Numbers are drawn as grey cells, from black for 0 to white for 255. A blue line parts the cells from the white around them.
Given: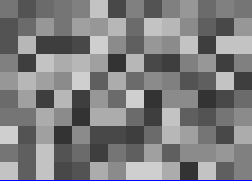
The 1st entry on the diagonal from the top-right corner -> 117
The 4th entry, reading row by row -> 117
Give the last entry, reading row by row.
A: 128
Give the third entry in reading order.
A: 107
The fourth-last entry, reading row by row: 51
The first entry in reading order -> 117
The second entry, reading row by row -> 83
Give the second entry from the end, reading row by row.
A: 95
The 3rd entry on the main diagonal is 62
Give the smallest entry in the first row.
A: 72
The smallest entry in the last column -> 62
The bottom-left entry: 195
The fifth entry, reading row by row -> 128
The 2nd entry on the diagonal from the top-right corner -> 72
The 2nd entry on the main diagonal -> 107

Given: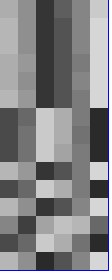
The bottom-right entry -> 214
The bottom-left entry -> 182
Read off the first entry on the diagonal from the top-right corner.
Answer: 202
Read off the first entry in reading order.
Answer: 173
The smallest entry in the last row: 42
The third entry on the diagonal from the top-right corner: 83
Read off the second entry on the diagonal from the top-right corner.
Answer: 133
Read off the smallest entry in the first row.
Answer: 53
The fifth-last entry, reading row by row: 143
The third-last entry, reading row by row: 83
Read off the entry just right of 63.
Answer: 163

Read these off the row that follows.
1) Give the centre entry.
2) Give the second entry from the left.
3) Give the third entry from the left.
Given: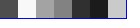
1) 130
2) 248
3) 163

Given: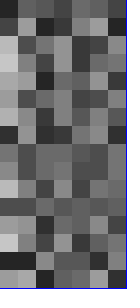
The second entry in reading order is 96
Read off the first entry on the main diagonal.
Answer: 37
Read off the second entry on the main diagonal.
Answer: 156
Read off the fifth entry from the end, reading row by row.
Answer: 37
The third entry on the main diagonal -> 116
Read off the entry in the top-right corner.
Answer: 68
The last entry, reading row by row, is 48
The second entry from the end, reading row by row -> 156
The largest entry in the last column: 137
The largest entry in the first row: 106
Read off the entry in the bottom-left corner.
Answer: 156
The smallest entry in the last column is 37
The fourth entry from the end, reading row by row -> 96
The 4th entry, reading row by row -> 68

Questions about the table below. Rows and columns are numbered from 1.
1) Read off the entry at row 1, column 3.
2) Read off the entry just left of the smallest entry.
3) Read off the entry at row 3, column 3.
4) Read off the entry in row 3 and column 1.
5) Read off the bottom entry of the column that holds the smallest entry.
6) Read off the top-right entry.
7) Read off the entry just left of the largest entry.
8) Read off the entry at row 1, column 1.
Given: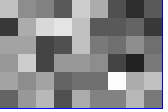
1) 130
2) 68
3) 68
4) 163
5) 184
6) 89
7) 111
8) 193

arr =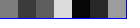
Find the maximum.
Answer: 219
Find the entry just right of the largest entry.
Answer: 6

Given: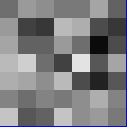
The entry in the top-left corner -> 110
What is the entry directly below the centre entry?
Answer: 186
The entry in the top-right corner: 98
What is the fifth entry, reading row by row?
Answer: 121
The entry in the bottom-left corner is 196
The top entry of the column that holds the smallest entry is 165
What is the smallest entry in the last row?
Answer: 87
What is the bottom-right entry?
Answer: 121
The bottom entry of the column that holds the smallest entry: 154
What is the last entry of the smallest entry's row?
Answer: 76
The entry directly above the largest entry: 110
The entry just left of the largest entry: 65
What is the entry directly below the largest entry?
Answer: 76

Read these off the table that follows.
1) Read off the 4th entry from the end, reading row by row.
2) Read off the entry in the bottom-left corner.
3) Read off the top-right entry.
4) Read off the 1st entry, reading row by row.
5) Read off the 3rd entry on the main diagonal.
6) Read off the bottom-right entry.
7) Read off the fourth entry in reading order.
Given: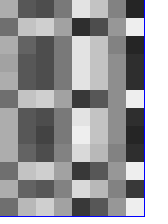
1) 56
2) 111
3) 37
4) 173
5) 77
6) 238
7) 121
